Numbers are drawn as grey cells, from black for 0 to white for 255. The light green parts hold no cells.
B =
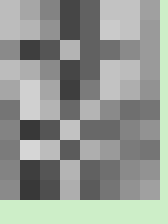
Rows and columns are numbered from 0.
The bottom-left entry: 138
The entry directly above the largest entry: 56
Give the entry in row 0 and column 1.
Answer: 166
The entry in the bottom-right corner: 160
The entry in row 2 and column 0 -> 138
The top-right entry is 160
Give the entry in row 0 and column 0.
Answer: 188
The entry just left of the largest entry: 123
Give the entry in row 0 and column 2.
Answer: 131
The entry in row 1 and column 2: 146
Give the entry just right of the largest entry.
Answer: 188
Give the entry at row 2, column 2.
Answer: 85
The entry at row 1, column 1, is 180
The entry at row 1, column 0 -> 188

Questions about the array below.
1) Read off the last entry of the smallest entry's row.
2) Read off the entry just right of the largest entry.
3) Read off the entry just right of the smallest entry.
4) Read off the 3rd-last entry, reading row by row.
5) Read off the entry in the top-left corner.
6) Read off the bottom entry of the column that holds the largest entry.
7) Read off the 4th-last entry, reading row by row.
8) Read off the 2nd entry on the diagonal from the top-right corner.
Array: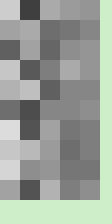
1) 149
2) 83
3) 170
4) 178
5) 205
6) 162
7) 83
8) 118

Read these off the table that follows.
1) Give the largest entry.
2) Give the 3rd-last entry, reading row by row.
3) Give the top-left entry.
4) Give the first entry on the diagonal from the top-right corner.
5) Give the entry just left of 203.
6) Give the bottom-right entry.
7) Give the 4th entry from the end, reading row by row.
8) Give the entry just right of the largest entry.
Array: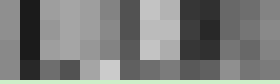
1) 203
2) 143
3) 143
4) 131
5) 165
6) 123
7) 96
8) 96

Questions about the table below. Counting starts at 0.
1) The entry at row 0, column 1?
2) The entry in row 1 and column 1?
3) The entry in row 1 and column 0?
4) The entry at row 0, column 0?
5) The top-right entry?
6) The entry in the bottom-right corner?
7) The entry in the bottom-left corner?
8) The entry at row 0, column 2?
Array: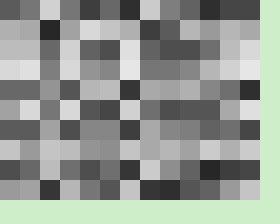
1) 118
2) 169
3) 176
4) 91
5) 70
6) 196
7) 154
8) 209

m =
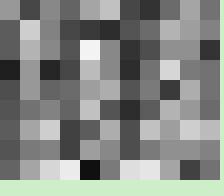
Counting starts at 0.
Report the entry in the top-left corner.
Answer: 152
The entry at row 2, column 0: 92
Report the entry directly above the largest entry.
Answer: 58
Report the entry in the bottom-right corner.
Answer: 114
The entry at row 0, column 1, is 71
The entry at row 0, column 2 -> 136
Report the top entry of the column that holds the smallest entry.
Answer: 165
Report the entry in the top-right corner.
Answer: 114
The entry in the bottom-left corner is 100
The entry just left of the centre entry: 158
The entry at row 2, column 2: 136
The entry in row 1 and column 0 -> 92
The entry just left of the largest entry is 84
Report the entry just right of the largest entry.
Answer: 136
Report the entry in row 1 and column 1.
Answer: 206
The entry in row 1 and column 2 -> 130
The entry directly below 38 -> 100
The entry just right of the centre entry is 84
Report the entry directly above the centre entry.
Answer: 136
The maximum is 243
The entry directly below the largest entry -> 187
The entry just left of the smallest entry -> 235
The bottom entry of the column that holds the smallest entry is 16
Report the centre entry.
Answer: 173
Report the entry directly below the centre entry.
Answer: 84

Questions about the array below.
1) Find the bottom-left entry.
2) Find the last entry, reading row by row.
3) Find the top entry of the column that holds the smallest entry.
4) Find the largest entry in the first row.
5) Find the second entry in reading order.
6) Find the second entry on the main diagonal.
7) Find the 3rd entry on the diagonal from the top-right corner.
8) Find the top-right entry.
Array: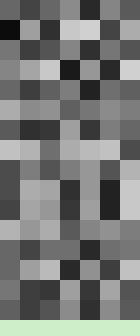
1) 96
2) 90
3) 103
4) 139
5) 68
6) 159
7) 48
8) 90

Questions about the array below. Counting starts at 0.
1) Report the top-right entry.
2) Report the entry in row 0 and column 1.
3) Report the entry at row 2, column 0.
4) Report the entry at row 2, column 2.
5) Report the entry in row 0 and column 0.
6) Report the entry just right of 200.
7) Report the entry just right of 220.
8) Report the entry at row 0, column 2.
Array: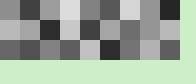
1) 38
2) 65
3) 102
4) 130
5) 142
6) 65
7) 130
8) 157

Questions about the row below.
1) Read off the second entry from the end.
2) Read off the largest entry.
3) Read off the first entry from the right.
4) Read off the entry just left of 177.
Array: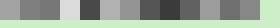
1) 111
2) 219
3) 135
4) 73

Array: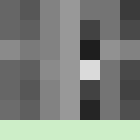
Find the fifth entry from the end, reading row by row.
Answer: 130
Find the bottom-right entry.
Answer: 79
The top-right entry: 59
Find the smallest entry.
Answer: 30
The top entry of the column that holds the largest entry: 116
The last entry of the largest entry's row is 73
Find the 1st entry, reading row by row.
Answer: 102
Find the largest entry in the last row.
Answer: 152
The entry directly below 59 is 73
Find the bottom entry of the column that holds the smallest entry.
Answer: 37
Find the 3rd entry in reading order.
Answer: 130
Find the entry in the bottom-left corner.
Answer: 108
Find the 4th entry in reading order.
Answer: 152

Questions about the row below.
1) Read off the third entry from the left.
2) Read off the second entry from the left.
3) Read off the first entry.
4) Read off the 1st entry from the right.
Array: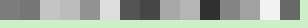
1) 196
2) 118
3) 125
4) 104
